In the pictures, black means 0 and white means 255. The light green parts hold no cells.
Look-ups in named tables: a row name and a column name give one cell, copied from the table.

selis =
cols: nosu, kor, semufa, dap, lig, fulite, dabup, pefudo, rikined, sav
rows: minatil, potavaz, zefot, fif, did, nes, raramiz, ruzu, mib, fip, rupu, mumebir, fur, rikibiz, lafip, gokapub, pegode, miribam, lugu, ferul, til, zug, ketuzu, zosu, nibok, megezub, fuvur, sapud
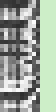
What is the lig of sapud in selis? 68
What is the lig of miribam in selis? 72
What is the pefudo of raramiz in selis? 221
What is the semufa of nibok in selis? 68
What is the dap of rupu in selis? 61
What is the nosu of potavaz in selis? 62
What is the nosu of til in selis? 169
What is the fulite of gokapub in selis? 230
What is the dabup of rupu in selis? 54
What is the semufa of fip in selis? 121
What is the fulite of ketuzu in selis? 239
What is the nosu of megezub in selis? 122
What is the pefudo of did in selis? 146
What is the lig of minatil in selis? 71
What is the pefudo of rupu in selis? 197
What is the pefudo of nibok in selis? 217
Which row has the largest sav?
ketuzu

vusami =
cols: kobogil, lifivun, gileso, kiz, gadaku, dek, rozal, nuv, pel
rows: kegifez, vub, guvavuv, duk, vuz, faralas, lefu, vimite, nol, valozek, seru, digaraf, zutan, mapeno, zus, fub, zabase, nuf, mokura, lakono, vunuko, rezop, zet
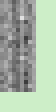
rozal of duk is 142
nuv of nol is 119
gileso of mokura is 162
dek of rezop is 146
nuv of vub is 109
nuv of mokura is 136
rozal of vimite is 132
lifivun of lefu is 179
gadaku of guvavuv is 147
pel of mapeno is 162
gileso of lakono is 179
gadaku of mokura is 106
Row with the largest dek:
vuz

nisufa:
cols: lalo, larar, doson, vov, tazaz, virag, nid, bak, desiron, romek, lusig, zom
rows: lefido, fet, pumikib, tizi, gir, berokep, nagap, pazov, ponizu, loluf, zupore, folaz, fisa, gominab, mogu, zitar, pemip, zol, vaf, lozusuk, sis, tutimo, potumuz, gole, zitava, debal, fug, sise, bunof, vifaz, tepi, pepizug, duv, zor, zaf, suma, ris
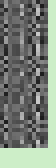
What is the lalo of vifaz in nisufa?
47
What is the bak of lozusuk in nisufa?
73
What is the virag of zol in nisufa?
116
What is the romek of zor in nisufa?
63
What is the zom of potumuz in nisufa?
89
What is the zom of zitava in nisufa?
102
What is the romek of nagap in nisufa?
175
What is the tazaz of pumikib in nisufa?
72
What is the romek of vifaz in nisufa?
164
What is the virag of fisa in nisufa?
122
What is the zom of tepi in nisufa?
124
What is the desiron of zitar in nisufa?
56
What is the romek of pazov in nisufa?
80
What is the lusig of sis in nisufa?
105

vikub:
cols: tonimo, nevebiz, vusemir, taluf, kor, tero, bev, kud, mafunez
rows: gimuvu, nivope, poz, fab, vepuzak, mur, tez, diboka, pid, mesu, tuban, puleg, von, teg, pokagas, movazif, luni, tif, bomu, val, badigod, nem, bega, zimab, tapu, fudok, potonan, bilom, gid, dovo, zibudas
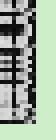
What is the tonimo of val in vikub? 194
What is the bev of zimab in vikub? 210
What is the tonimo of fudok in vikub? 205
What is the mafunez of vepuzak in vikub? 75
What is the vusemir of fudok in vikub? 201
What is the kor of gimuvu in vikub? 160
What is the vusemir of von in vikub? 16
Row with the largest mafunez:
dovo

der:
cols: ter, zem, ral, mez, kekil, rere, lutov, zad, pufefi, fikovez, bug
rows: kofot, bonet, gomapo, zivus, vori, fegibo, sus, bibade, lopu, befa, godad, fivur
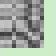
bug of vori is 71
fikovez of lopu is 143
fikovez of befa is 174
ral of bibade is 162
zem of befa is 132
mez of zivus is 156
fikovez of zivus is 135
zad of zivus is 94
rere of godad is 182
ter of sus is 196
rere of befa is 112
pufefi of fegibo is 146
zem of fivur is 144
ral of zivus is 170
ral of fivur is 157
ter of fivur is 159
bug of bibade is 174
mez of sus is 124
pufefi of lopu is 128
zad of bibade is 100
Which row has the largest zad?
lopu

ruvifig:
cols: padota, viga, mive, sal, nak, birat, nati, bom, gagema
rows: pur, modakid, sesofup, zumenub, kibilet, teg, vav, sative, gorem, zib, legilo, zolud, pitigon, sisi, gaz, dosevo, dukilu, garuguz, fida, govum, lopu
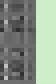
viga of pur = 123
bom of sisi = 104
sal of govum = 91
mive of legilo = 103
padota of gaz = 116
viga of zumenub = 114
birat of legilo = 96
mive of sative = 113
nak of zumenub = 104
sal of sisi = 129
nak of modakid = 73
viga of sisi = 121
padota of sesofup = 88
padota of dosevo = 85

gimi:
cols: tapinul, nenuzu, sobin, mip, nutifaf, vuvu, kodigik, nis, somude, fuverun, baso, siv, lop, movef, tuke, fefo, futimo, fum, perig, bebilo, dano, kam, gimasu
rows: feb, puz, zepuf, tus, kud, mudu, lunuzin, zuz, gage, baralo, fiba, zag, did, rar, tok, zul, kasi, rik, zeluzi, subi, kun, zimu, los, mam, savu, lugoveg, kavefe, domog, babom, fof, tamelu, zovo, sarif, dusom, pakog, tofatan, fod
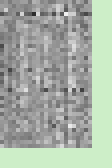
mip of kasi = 161
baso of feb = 136
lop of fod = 158
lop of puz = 155
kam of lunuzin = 105
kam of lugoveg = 128
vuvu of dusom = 141
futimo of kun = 146
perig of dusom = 151
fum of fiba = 203
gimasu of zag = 146
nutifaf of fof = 157
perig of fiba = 201
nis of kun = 154
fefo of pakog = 177
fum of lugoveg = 133

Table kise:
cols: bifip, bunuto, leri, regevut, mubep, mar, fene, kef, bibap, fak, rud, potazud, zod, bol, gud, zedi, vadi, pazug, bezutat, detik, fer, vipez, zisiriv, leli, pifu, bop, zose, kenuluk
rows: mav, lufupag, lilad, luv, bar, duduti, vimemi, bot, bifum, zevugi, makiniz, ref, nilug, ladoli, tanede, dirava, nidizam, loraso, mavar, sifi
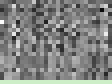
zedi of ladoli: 89
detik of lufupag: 53
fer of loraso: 160
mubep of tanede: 82
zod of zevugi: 158
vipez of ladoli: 138
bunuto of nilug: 115
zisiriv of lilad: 87
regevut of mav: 69
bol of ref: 183
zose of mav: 100

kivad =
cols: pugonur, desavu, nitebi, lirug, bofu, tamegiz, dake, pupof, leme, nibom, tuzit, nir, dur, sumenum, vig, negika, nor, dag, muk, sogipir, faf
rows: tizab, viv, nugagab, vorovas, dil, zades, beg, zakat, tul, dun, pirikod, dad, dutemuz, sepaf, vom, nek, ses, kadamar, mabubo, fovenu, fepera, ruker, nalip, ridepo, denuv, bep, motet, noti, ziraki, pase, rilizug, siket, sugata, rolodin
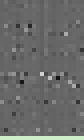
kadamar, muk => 102
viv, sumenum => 96
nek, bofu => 102
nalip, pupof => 99
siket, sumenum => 100
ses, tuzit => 98
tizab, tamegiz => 103
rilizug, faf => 98

